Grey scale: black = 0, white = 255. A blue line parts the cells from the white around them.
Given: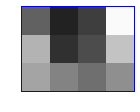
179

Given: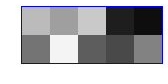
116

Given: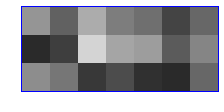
42

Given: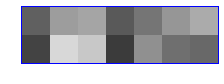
67

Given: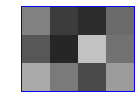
87

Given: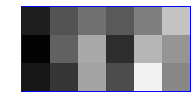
3

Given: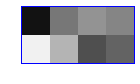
241
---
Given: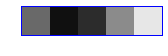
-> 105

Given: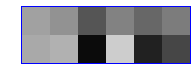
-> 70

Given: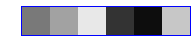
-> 121

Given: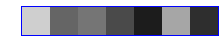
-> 74

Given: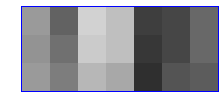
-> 62

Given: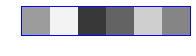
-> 133

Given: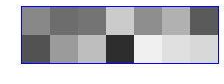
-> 90

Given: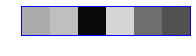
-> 110

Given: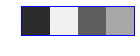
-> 168
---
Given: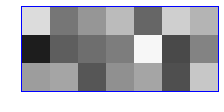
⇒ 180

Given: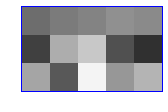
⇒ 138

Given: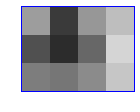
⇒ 190

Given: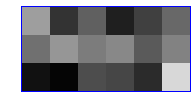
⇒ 104

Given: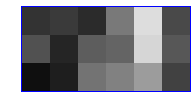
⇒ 73

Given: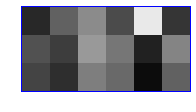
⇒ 53
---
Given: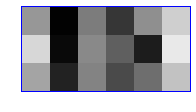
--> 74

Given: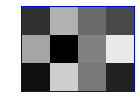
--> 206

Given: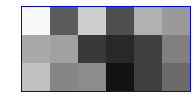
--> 19

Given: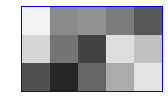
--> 102

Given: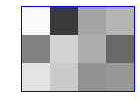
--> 203

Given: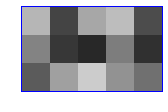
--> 204
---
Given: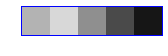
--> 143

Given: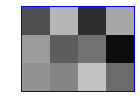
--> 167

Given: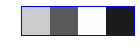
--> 89

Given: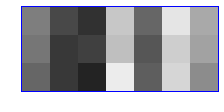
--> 214

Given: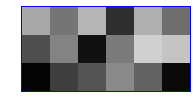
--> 181

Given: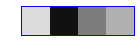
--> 125

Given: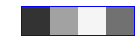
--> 113

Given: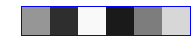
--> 150
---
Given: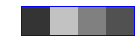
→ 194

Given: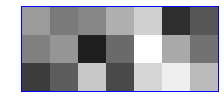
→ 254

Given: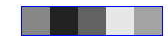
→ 231

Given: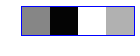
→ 255

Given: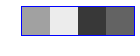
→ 236

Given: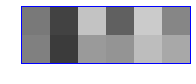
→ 203
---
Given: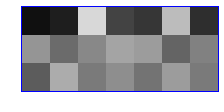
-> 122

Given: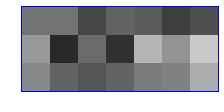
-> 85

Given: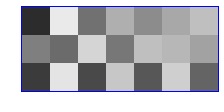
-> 73

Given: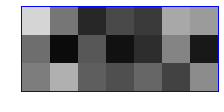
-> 94

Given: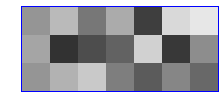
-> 201

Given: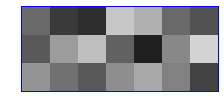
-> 89
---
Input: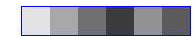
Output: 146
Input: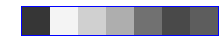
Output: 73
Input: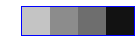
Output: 110
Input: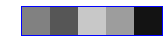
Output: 157
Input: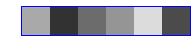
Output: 220
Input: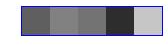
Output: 45
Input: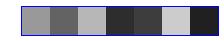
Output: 204
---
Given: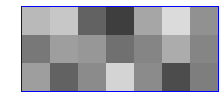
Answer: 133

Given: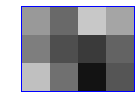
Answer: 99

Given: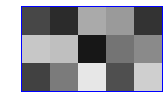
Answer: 138

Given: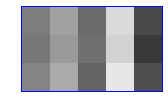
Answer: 57

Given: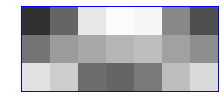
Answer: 142

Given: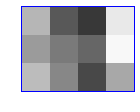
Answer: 248
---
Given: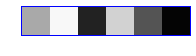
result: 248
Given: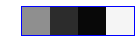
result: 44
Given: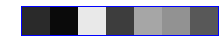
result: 10
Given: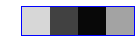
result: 65
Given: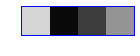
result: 9
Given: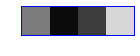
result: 11
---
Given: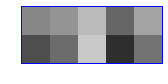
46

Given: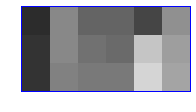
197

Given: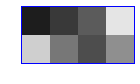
77

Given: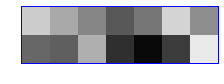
60

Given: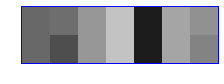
165

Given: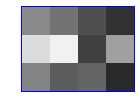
64

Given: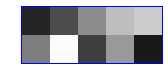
153
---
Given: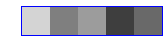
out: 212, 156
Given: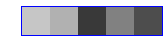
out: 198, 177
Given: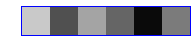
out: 201, 164
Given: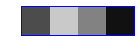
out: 201, 130
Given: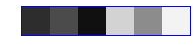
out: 243, 211
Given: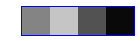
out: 197, 132
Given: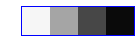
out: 246, 165
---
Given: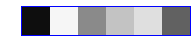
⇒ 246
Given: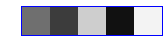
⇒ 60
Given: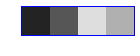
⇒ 86
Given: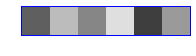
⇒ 188
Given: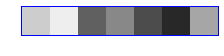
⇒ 238
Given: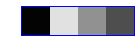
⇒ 225
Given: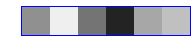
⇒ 239
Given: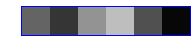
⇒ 53
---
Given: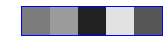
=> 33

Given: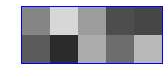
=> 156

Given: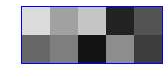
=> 197

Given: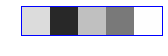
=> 192

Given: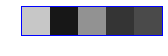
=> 146

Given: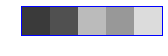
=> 187
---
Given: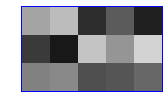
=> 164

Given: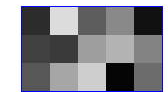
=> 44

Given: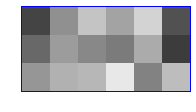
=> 68

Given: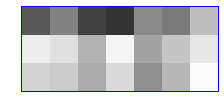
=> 88

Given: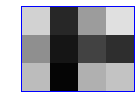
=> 210

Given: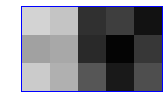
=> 211

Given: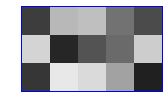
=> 61

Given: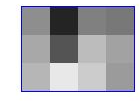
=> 142

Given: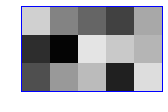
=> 208

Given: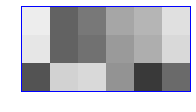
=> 237
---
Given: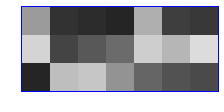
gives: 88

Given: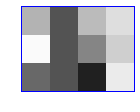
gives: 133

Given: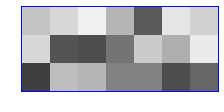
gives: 77

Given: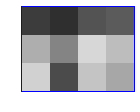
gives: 215

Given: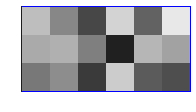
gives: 127

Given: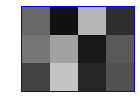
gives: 25
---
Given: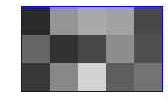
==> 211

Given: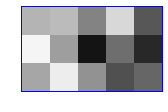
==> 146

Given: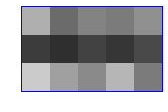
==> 138

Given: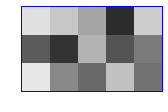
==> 106

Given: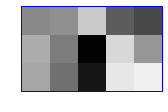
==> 22

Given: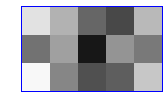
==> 80
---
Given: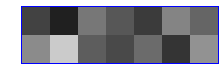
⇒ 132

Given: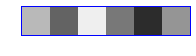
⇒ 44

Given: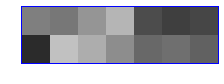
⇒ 63

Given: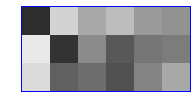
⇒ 154

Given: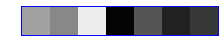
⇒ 33

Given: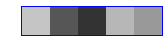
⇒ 183

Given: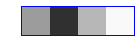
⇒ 183
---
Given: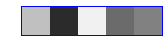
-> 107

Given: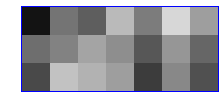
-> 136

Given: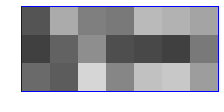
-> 200

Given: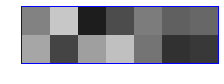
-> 49

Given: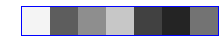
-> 36

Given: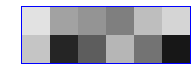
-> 115

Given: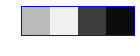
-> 61

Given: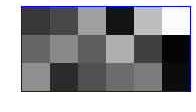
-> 123

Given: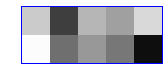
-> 119

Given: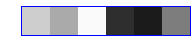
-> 27
